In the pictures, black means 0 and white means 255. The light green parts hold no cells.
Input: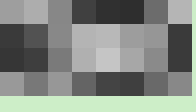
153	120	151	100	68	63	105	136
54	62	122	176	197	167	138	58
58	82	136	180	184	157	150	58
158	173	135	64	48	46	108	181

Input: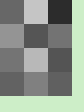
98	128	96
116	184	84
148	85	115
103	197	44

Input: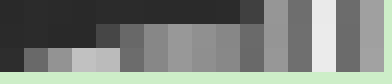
45	105	147	193	187	108	135	152	143	136	105	151	111	235	107	162
42	43	41	41	70	104	135	152	144	135	106	149	111	235	107	160
41	43	42	41	43	43	42	42	42	43	64	150	110	234	108	160

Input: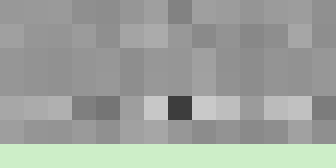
158	149	148	154	144	161	166	151	140	147	138	142	161	143
167	171	176	127	117	158	199	61	201	190	155	187	193	124
150	147	145	149	152	142	152	150	161	146	141	148	146	151
150	147	145	149	151	142	151	150	160	145	141	148	146	151
160	150	149	155	143	164	171	152	138	147	136	142	166	142
152	153	154	143	141	150	159	130	159	156	149	155	157	144

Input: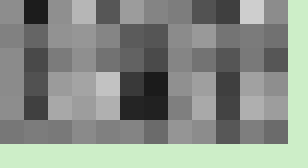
119	124	121	138	128	132	107	149	140	87	126	107
141	64	168	157	176	36	33	127	169	67	175	157
139	81	155	164	194	57	27	144	159	63	161	142
139	73	123	143	114	98	74	133	115	85	121	86
129	101	146	150	133	91	85	139	153	116	123	113
141	28	143	182	86	156	132	125	82	63	206	140

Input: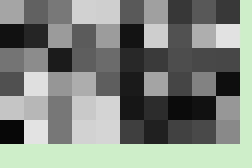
7	227	119	210	213	63	32	65	73	137
197	183	119	201	212	22	44	11	17	151
80	223	150	173	94	26	164	69	130	14
116	140	27	94	107	40	58	77	72	71
17	37	155	91	156	19	206	81	174	226
165	97	120	209	207	89	160	55	88	56

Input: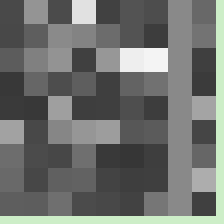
94	93	111	75	72	66	118	137	64
105	71	96	98	67	62	63	137	173
109	75	71	111	57	54	62	137	102
162	72	134	150	157	87	91	137	69
58	56	159	62	63	78	61	137	164
56	102	77	94	63	99	113	137	59
92	128	147	64	151	238	244	137	63
72	94	138	131	108	83	61	137	115
73	148	75	225	65	83	77	137	104

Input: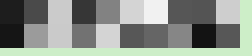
21	155	202	114	212	87	101	134	19	87
29	74	203	54	130	212	241	86	84	206

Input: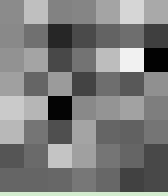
101	100	104	118	103	65	72
85	105	196	159	116	102	72
185	116	79	165	102	96	117
202	181	4	138	149	161	125
159	102	155	67	109	87	144
147	165	72	114	189	240	2
137	112	38	73	98	110	64
140	191	131	132	165	213	168
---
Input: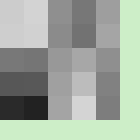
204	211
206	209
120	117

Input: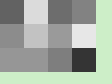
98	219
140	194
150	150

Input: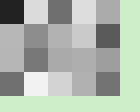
34	219
183	141
182	120

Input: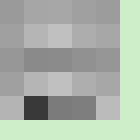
154	166
160	181
151	138

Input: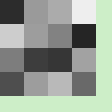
44	154
205	157
125	61

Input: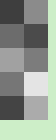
62	139
108	75
161	124
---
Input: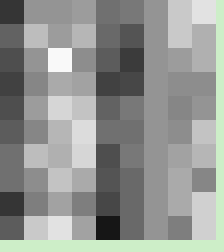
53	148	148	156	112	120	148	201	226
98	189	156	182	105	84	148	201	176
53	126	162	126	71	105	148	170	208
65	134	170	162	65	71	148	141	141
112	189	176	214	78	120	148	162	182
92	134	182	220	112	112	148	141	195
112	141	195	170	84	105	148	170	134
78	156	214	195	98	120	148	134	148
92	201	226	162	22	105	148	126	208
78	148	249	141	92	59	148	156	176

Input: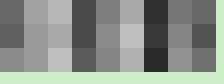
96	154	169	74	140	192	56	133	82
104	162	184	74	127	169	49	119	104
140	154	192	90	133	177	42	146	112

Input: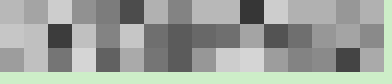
198	192	60	192	131	198	111	91	104	111	164	83	111	151	164	138
157	192	117	213	97	170	117	91	151	205	213	157	131	138	68	170
184	164	205	145	124	76	177	131	184	184	54	205	177	177	151	177

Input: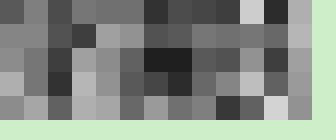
174	118	50	182	146	89	70	44	104	133	190	97	154
140	118	62	160	140	97	31	31	89	82	146	62	160
89	126	76	118	111	111	50	76	70	62	204	44	174
133	133	82	62	160	146	82	89	118	111	118	104	182
140	166	97	174	166	104	154	111	126	56	97	211	146

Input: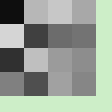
213	64	108	115
48	191	155	141
128	79	161	134
14	183	199	168

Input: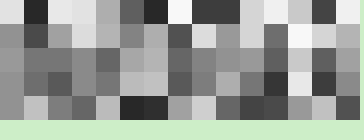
146	110	89	138	118	187	193	89	125	174	118	54	232	61	138
153	118	118	138	102	167	180	102	131	146	153	95	201	95	161
146	193	125	102	187	40	47	161	207	102	68	74	153	193	81
146	74	161	220	180	131	174	81	220	153	213	110	248	213	180
226	40	232	226	174	95	40	248	61	61	213	240	201	68	240

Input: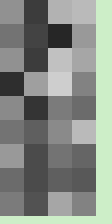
115	67	38	153
107	75	95	88
153	75	115	101
138	52	123	107
115	95	138	186
123	82	166	130
145	60	178	186
145	60	193	166
46	159	206	130
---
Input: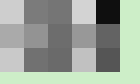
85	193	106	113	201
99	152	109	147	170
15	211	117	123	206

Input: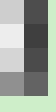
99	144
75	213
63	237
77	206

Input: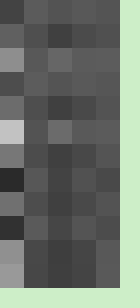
89	68	63	71	153
88	69	62	72	144
76	84	70	90	49
83	73	64	77	112
73	81	67	87	42
84	72	64	76	119
91	89	107	83	194
83	73	64	78	108
86	89	84	92	77
92	91	102	88	142
80	75	64	79	96
84	88	83	91	67

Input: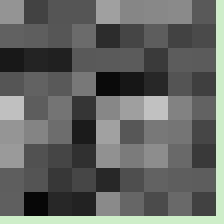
65	105	75	102	138	34	39	7	95
93	94	98	78	39	70	55	84	94
57	105	141	123	145	48	69	81	154
70	117	120	87	161	27	109	132	149
98	130	193	159	135	53	116	93	192
63	84	39	22	10	120	89	98	85
91	92	58	91	90	89	32	35	24
74	66	93	69	44	107	86	94	97
89	138	136	134	160	85	85	66	148

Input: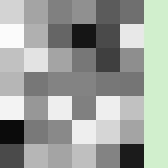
28	131	191	164	181	74
165	213	239	138	121	12
194	239	129	238	151	242
117	119	131	131	118	182
142	63	119	163	227	194
232	74	21	101	175	249
110	89	143	128	165	211

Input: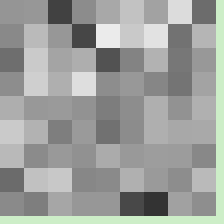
142	161	51	72	151	151	166	126	138
186	141	154	176	138	135	200	193	107
136	156	157	153	171	145	153	139	185
169	168	175	140	113	154	126	178	202
176	146	175	141	125	146	154	152	174
163	116	134	152	141	222	175	207	141
152	119	178	131	82	174	164	202	110
181	114	226	201	235	70	151	186	137
108	220	162	194	168	140	65	151	149

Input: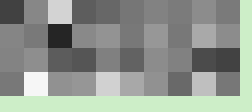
119	191	105	145	168	209	150	145	246	120
66	75	129	140	98	128	85	92	142	131
140	169	120	151	120	147	137	37	121	133
122	140	123	130	118	103	93	211	135	65
